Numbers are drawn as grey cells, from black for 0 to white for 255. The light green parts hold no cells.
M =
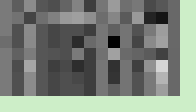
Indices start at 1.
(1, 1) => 122
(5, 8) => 62
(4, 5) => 70
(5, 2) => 97
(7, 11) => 116
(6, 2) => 76
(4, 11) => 116
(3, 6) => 79
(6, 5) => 62
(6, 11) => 116
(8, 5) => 70
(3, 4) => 86
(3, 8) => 62
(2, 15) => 104
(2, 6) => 154
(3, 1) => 122
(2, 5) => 128
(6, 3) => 166
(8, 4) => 86
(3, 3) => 139
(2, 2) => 114
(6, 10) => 49
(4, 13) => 138
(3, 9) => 118
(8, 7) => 79
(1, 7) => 131
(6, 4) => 86
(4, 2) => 80
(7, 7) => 72
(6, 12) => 63
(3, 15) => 104
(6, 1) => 122
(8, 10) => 96
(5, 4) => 86
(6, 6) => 73

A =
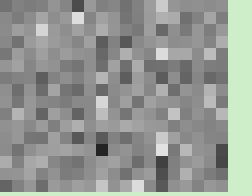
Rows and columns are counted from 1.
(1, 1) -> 114
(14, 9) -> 154
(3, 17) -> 150
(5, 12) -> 145
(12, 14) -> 202
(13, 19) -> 74
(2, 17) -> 130
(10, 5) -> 159
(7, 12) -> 157
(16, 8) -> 152
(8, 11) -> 147
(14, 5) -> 135
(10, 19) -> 183
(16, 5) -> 154
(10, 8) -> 137
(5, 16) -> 168
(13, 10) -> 140
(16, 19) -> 144
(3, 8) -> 143
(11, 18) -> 131
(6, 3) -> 134
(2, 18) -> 165
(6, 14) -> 113
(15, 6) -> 124
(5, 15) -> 167
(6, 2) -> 162
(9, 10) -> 136
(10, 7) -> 99
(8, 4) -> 108
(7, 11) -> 93
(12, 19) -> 132
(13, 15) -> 121
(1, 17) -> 144
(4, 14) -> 157
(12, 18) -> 133
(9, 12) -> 116
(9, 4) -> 135
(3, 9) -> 173
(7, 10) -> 142

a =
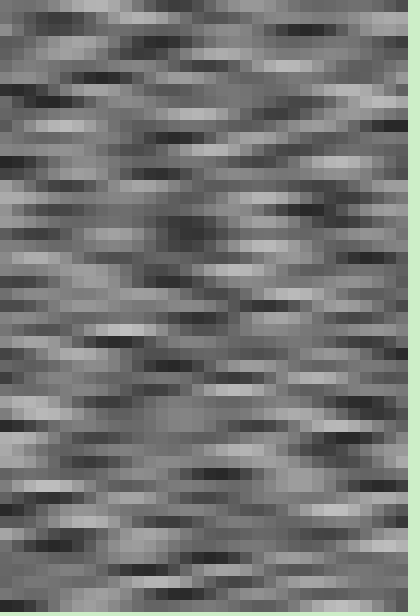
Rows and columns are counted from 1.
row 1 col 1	117
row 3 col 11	109
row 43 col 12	112
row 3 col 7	82
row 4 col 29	118
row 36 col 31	152
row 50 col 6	127
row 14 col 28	181
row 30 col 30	131
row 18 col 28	60
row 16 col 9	112
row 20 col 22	113
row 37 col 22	135
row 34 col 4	173
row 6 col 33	111
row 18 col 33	158
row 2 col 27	124
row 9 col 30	154
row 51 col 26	146
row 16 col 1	157
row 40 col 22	98
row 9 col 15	103
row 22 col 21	101
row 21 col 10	132
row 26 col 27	135
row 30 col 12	88
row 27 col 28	91
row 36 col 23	71
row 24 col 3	70
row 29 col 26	118
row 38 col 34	153
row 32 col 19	64
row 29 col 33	80
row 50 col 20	124
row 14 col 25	113
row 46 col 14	135
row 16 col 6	62
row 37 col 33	105
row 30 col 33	57
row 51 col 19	117

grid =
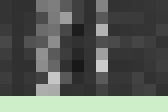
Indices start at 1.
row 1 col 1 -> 52
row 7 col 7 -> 44
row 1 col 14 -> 57
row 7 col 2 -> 49
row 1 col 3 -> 48
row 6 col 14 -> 63
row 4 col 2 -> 50
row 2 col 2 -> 49
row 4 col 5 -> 141
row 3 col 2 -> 48
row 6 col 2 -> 48
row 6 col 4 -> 140
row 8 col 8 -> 48
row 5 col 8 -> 52
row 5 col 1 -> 61
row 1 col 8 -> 49
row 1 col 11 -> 51
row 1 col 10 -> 50
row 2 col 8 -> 48
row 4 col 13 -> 62
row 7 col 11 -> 55
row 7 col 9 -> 91
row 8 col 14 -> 49
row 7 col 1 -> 61
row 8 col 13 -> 66
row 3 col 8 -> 51
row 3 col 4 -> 108
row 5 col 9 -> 159
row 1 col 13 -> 54
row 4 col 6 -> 55
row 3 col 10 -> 49
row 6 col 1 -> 54
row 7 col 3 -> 56

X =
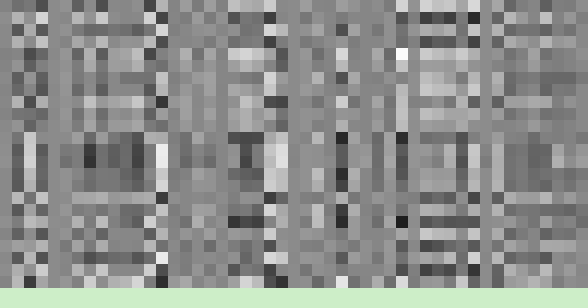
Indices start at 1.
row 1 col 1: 131
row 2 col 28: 134
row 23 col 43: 177
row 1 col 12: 142
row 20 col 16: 148
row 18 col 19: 134
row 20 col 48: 114
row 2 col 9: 200
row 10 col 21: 174
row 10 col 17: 137
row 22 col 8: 80
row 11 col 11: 154
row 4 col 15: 136
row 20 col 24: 141
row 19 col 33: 164
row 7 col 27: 179
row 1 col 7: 95
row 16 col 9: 119
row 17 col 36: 93
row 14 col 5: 139
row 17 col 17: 137
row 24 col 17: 134
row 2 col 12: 136
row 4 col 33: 144
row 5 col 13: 71
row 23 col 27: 143
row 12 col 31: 134
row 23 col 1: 141
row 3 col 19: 134
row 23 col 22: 114
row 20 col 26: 151
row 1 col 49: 141
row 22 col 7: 117
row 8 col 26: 152
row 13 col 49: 149
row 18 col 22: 100
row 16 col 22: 109
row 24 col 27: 104
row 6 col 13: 122
